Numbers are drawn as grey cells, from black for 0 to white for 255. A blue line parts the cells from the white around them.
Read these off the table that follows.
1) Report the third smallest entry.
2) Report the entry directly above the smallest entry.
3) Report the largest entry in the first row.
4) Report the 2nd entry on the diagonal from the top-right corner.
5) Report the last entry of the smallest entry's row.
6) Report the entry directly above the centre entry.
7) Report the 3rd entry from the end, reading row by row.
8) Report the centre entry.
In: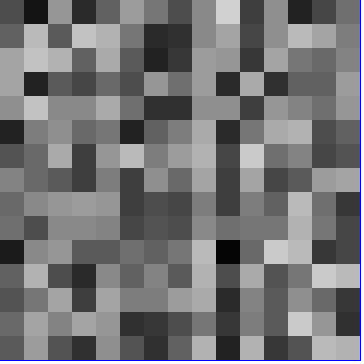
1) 27
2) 111
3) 209
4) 164
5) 70
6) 156
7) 83
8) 105

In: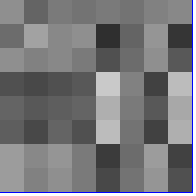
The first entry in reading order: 143
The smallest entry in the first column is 80
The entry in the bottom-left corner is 156
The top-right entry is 136
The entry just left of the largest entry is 88
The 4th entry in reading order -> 115
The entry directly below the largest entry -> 175
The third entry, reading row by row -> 122
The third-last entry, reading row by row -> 115
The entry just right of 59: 108
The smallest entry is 47
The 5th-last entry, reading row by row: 122
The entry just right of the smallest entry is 100
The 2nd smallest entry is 53
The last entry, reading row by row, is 80
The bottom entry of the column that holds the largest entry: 72
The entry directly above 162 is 100
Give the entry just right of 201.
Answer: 129

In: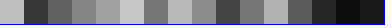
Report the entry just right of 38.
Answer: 12
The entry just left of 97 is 54

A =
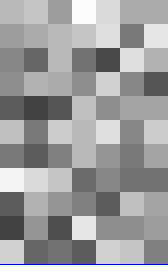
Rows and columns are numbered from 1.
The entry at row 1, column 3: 156
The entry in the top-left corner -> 185
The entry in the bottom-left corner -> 209
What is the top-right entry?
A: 170
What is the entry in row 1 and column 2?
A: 197
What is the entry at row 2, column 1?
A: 156
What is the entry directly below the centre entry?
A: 185
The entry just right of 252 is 217
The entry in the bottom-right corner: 127
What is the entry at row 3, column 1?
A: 134
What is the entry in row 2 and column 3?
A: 185
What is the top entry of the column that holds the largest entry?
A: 252
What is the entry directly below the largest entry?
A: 197

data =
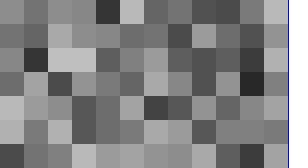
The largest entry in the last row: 185
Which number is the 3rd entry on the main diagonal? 191
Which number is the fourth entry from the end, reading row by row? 169
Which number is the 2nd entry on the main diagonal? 101
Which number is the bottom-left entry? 75
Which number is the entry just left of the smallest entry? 147
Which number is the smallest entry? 40
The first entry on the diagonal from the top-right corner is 185
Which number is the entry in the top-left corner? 141
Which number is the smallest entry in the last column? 122
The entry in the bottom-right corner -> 163
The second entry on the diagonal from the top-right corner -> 81
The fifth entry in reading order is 53
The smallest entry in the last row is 60
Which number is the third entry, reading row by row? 141
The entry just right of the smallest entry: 128
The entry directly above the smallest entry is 60

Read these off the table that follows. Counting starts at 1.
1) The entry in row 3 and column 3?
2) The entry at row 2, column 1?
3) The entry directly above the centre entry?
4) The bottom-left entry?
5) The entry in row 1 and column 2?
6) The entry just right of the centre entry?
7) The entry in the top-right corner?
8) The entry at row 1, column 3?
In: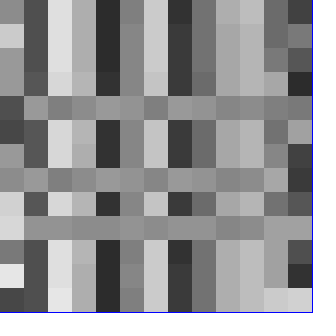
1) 223
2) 203
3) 196
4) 71
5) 79
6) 58
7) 65
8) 223

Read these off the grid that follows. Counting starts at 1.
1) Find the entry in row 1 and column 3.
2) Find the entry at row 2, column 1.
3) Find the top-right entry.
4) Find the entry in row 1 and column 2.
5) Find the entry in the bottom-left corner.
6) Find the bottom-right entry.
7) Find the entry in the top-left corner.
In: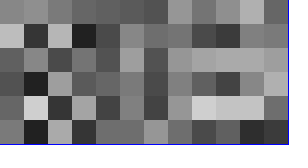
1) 122
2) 189
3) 102
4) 143
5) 122
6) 59
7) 135

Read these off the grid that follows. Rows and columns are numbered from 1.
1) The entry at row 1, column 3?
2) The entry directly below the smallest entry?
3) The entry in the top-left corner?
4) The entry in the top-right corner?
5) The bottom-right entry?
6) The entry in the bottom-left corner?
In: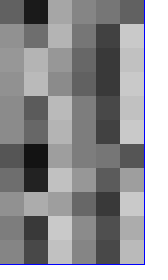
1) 166
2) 34
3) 97
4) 97
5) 186
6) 133

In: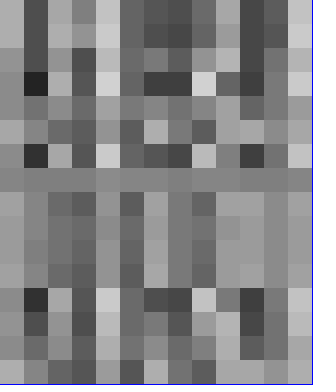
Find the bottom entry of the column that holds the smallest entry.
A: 133
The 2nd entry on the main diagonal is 78
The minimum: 35
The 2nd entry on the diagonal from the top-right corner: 85
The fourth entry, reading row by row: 127
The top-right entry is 194
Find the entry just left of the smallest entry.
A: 139
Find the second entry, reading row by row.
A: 78
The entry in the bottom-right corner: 174
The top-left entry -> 174
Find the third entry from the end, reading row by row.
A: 167
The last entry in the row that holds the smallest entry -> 202
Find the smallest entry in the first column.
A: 133
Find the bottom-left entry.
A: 174
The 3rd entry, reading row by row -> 167
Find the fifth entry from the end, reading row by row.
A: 92
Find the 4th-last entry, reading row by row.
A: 167

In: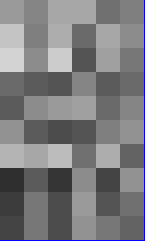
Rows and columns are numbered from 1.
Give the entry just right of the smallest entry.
91
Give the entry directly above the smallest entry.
180
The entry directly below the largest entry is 106
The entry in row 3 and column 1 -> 211
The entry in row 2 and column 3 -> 173
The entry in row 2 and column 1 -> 196
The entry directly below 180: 47
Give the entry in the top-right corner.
127
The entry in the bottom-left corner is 68
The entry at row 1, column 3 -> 167
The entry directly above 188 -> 76
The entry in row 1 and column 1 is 154
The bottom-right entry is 99
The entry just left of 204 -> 140
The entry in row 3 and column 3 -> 204
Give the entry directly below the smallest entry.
60
